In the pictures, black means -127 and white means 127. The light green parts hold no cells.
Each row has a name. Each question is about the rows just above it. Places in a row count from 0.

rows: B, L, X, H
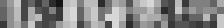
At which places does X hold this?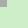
4 12 21 22
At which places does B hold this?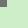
0 15
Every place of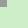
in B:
1 17
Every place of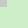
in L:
9 13 25
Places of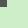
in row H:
5 7 22 25 26 29

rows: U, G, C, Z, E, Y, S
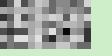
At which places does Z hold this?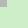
0 3 5 9 10
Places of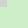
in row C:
2 7 10 12

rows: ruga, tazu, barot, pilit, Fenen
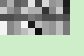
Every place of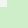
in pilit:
0 3
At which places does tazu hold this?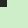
9
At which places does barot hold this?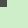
0 1 6 7 9
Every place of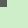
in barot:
2 3 8

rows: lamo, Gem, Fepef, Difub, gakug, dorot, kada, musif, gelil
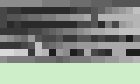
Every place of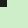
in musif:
7 10 18 19
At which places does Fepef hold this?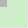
14 15 16 17 18 19
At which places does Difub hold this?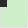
1 3 4 5 6 7 8 9 10 14
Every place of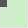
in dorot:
5 8 11 12 17
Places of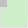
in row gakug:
17 18 19

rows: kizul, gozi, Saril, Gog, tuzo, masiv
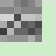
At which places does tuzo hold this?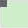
2 3 5
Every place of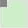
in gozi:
0 1 3 4 5

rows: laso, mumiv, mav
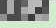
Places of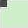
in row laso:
0 2 6
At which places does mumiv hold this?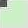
6
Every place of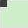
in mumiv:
5
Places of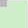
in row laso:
4 5

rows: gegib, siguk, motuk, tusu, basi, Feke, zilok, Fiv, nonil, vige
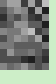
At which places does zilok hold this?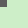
2 3 4 5
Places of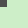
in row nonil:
0 1 2 5
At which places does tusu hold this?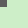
1 4 5

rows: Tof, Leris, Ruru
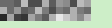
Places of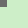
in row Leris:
1 4 9 12
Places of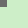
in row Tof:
0 1
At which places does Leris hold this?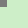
6 8 11
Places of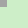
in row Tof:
12
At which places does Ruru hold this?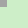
1 4
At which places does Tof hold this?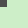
4 5 10

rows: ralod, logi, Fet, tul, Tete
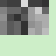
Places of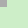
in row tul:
6
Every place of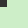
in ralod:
6
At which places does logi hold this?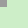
4
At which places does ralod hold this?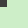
1 2 4 5

